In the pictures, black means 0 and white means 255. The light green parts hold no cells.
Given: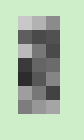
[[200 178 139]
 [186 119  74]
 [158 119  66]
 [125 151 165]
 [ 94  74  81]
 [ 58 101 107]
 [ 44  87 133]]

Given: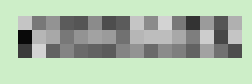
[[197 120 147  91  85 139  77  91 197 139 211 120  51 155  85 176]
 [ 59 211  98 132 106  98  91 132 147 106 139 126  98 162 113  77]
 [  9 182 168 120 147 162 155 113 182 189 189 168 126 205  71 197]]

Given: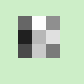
[[102 253 143]
 [ 74 201 122]
 [ 32 183 224]]

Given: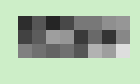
[[128 112  99 112  86 178 158 222]
 [ 66  92 158 150  58 105  52 135]
 [ 45  86  37  72 120 120 143 150]]

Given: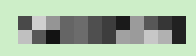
[[192  87  19 101 108  79  61 161 155 199 177  33]
 [ 73 207 149 101 108  79  61  26 155  87  54  33]]

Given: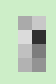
[[219  47]
 [192 125]
 [178 147]
 [170 200]]

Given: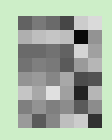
[[197 168 224 160  34 182]
 [175 190 197 190   9 147]
 [154  90 134 190 204  49]
 [147 154 134 168  76  82]
 [127 147 127 140  90 140]
 [114 127 121  90 154 182]
 [106 106 114  98 212 160]
 [ 98 121 106  70 204 218]]
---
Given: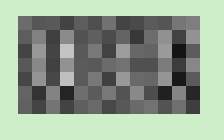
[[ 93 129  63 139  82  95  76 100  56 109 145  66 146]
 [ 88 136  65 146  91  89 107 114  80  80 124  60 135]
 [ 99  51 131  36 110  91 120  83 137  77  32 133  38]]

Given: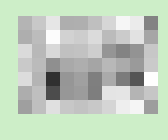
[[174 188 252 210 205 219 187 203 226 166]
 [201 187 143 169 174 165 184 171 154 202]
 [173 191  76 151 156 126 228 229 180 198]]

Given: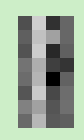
[[ 95 193 161 103]
 [115 174  63  52]
 [ 85 202  72 109]
 [105 183  89  95]]

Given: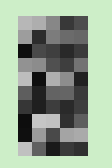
[[157  44 124 107 103]
 [146 140  80  62 115]
 [ 94  32  99 101  58]
 [ 13 197 193  48  94]
 [192  96  25  58  48]]

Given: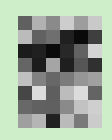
[[187  97 111  32  10  63]
 [101  28 165  31  86  48]
 [ 70 220  94 188 220 100]
 [159 181  33 186 121 203]]

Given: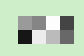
[[ 22 236 187 104]]

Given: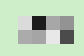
[[171 165 232  75]]
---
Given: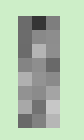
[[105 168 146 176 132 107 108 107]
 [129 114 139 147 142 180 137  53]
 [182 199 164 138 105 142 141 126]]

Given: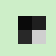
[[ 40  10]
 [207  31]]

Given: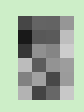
[[179 129 188  54  25  70]
 [ 68 161  92 144  88 100]
 [103  72 147 133  90  99]
 [200 155 157 205 190 150]]

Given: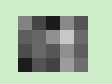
[[ 28  77  94 130]
 [ 83 104 102  69]
 [ 67  87 144  27]
 [156 143 199 137]
 [111  94 107  85]]

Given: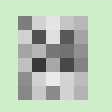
[[135 141 192 164 209 125]
 [200 209  56 181  81 210]
 [138 234 167 118 223 228]
 [210 211  72 114  88 197]
 [179 188 131 144 164 183]]

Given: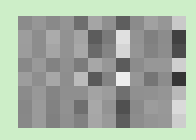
[[136 135 139 157 136 156 157 139]
 [154 154 152 142 153 141 141 150]
 [128 130 132 167 130 165 171 137]
 [143 145 143 142 144 146 146 148]
 [129 111 143 187 123 168 164 110]
 [166 168 163  89 167 106  92 165]
 [153 147 156 131 151 132 122 143]
 [ 93  80 111 237  91 213 224  94]
 [141 138 144 150 140 149 147 139]
 [148 156 145 117 151 131 128 161]
 [151 152 149 140 151 141 140 150]
 [205 218 185  53 207  76  65 201]]

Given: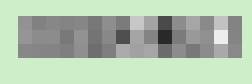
[[135 149 146]
 [133 140 129]
 [132 140 135]
 [127 121 132]
 [143 146 134]
 [110 116 120]
 [126 136 142]
 [170  78 123]
 [161 165 199]
 [166 132 164]
 [108  41  74]
 [140 123 141]
 [120 153 166]
 [139 144 138]
 [169 237 194]
 [137 132 131]]

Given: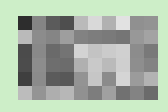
[[188  63  76  75 186  45]
 [148 139 141 137 140 133]
 [174  91 110 106 133  91]
 [183  88 108 116 158  78]
 [145 147 176 211 130 186]
 [125 198 201 195 125 217]
 [160 139 186 203 122 177]
 [113 213 207 208 117 226]
 [131 155 142 140 152 144]
 [107 179 131 121 163 147]]

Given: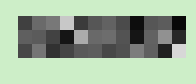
[[ 71  95  64]
 [117  91 106]
 [ 49  66 120]
 [ 69  21 200]
 [ 89 171  59]
 [ 93 105  86]
 [ 71 109  98]
 [ 80  83  75]
 [125  21  13]
 [ 96  98  86]
 [ 32 145  92]
 [215  40   8]]
